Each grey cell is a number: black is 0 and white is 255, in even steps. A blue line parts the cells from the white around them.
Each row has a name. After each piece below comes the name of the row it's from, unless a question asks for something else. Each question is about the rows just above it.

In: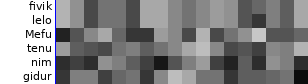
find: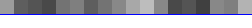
tenu
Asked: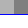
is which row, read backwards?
tenu
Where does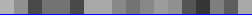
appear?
lelo
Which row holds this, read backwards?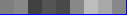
tenu
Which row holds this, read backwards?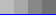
tenu
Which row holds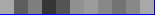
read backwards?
lelo

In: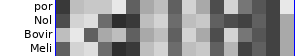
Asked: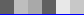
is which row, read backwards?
por
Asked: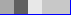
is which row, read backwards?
por
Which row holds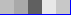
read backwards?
por
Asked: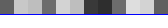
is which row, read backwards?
Meli
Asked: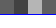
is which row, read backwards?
Meli

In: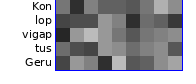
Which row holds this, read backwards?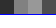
lop
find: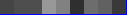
lop
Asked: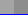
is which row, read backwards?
Geru

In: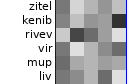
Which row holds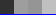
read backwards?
kenib
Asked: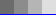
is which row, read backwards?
vir
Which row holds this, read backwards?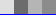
liv
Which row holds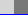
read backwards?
zitel
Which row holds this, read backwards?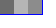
liv

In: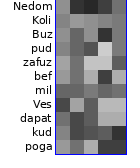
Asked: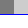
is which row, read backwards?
pud
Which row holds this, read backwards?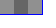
Buz
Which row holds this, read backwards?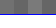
mil
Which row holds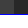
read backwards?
Nedom

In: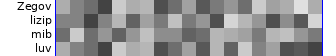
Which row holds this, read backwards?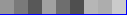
Zegov
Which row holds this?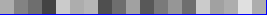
Zegov
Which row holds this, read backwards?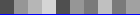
lizip
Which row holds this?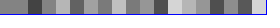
lizip
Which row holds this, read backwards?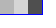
lizip

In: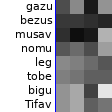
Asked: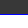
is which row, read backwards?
bezus
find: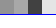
bigu

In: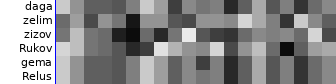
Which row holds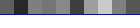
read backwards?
daga
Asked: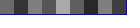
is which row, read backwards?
gema
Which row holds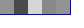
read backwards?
Rukov

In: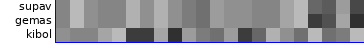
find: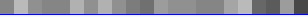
supav
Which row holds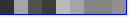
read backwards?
gemas
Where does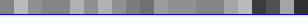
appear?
gemas
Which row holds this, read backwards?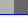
kibol
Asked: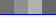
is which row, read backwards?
kibol
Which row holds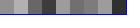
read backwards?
kibol

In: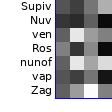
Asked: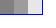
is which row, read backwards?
ven
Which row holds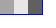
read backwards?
nunof
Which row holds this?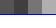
Supiv
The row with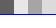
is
nunof
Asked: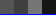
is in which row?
vap

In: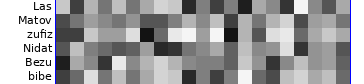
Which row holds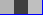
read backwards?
Matov
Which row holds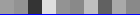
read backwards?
Nidat
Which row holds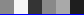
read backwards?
Las
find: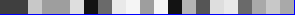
zufiz
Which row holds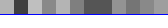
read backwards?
Matov
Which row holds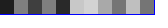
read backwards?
Las
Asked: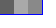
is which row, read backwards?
Nidat

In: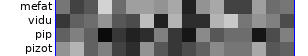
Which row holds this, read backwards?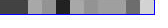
mefat
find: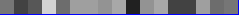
mefat

